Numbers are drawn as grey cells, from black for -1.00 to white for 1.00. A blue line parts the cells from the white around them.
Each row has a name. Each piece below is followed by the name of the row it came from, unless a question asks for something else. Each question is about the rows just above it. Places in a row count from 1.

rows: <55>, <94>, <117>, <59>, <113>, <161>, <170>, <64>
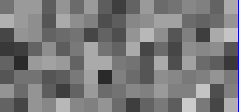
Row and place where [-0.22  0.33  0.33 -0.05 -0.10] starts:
<113>, 6
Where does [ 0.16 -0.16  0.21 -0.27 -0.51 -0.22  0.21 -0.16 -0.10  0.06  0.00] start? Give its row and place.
<55>, 5
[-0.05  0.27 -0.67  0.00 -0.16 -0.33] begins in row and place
<161>, 6

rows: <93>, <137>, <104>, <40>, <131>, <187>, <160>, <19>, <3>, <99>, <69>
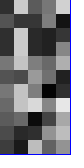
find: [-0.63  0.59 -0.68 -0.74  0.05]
<40>
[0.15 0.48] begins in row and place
<99>, 4
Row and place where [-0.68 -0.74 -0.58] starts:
<104>, 3
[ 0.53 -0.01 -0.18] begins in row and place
<131>, 2
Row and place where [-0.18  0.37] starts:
<131>, 4

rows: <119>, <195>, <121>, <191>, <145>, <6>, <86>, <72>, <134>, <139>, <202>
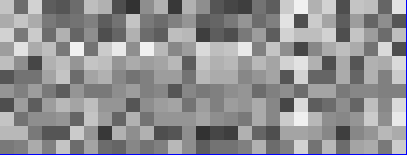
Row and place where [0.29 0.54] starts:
<6>, 4
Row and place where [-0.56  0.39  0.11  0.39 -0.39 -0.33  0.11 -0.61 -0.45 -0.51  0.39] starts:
<139>, 8
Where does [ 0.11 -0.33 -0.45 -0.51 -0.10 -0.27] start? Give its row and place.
<119>, 15
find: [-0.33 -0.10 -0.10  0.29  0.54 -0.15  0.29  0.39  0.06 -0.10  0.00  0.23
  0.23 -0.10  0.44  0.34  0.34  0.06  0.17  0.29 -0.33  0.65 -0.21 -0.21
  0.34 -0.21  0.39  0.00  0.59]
<6>
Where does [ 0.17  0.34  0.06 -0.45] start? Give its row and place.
<72>, 18
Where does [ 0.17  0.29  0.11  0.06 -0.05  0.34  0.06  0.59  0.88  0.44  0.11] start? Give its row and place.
<134>, 14
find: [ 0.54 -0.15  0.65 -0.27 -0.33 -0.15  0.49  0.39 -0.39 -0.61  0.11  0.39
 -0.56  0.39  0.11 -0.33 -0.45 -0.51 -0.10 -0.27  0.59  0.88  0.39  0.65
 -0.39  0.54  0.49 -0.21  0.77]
<119>

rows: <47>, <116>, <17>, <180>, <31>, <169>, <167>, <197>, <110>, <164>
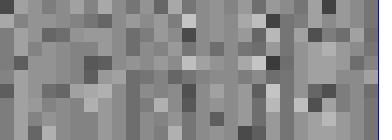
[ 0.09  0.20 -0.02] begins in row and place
<116>, 11
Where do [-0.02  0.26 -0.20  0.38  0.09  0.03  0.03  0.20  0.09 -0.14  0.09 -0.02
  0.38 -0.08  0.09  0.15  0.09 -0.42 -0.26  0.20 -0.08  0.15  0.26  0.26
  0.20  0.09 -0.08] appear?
<164>

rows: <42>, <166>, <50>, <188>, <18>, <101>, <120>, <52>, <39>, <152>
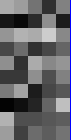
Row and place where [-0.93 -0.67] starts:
<166>, 2
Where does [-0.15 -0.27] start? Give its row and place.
<152>, 3
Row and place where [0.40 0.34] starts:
<50>, 2

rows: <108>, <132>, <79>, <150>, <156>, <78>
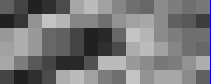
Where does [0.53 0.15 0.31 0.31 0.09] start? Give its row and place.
<78>, 10
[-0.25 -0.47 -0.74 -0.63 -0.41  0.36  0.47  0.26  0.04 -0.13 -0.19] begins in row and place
<150>, 5
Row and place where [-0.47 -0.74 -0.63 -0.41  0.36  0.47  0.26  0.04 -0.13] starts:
<150>, 6
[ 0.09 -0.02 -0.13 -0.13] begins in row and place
<79>, 12

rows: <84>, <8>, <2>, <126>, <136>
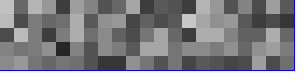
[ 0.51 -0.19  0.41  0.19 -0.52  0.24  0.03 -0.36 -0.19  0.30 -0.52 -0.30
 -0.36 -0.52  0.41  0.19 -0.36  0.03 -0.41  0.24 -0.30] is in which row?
<84>
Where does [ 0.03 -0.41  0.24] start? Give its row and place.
<84>, 18
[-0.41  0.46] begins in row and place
<2>, 1
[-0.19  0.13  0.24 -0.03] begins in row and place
<126>, 18
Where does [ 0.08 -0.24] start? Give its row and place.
<2>, 8
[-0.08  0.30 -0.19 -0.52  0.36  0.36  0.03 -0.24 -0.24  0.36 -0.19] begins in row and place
<2>, 11
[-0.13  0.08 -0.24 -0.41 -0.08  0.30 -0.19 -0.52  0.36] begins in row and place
<2>, 7

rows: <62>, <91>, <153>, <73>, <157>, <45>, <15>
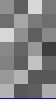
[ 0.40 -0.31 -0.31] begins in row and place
<45>, 2
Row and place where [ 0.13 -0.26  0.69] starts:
<62>, 1
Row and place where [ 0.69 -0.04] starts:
<62>, 3
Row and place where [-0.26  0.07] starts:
<153>, 3
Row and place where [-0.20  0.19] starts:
<73>, 2

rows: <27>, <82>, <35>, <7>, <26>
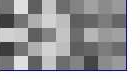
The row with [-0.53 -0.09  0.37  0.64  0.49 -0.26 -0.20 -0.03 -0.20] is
<82>
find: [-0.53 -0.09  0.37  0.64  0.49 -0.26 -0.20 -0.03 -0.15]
<7>
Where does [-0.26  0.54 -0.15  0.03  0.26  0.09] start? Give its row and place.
<27>, 3
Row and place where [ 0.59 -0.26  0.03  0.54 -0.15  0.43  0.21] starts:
<35>, 2
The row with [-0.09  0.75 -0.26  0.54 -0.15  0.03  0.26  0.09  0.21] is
<27>
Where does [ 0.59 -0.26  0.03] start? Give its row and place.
<35>, 2

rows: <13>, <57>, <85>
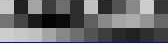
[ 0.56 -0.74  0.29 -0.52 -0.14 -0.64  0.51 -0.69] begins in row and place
<13>, 1
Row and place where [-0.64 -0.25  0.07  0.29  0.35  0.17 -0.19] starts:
<57>, 6
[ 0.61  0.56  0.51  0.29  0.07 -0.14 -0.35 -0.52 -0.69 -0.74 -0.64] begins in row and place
<85>, 1
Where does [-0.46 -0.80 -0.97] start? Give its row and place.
<57>, 2
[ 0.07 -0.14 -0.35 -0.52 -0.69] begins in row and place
<85>, 5

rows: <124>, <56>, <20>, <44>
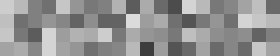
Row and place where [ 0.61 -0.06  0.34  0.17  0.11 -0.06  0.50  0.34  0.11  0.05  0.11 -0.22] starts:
<20>, 8
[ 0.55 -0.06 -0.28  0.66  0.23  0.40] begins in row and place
<20>, 1

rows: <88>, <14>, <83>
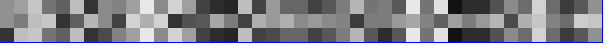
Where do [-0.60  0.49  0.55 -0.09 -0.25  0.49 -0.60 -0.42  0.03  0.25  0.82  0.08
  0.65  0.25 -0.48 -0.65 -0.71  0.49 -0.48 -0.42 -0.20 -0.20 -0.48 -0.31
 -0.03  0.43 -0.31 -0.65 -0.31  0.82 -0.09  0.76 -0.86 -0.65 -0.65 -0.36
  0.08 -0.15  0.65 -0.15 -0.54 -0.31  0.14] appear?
<83>
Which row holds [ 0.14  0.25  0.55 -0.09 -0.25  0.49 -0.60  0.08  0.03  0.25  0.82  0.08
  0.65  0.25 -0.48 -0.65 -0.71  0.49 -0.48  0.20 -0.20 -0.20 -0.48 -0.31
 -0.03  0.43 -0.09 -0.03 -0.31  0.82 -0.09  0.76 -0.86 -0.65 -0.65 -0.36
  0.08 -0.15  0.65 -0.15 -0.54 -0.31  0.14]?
<88>

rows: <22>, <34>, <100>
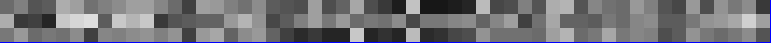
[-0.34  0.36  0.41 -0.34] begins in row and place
<22>, 39
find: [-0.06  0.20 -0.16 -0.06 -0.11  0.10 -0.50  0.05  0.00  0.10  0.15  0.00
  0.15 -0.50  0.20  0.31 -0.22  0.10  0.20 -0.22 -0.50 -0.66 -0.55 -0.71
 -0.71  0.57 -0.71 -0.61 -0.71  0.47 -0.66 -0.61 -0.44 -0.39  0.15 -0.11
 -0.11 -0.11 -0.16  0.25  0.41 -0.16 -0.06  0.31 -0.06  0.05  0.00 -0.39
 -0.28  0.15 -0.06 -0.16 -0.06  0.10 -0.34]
<100>
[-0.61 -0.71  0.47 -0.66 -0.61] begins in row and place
<100>, 28
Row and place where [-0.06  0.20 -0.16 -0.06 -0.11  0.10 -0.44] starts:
<34>, 24
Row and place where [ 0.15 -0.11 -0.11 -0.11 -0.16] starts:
<100>, 35

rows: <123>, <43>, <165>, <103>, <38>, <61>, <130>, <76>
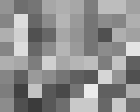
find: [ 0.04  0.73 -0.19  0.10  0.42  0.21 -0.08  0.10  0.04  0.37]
<43>
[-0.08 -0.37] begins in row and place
<165>, 7
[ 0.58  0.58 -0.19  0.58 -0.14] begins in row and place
<76>, 6
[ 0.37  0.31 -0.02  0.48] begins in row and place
<123>, 5
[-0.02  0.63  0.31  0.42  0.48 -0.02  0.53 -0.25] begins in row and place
<38>, 3
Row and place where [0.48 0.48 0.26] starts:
<123>, 8

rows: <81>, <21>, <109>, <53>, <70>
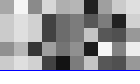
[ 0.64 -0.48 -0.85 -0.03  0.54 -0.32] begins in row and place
<70>, 3
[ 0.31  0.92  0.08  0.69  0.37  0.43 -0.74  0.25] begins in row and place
<81>, 1

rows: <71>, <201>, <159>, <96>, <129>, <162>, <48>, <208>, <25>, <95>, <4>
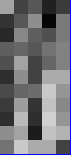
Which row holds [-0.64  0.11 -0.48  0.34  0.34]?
<162>
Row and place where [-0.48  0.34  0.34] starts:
<162>, 3
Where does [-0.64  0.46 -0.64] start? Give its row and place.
<25>, 1
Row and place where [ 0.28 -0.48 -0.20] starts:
<129>, 2
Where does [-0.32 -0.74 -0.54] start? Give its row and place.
<71>, 3
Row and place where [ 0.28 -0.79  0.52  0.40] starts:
<95>, 2
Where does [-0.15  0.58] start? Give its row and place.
<48>, 3

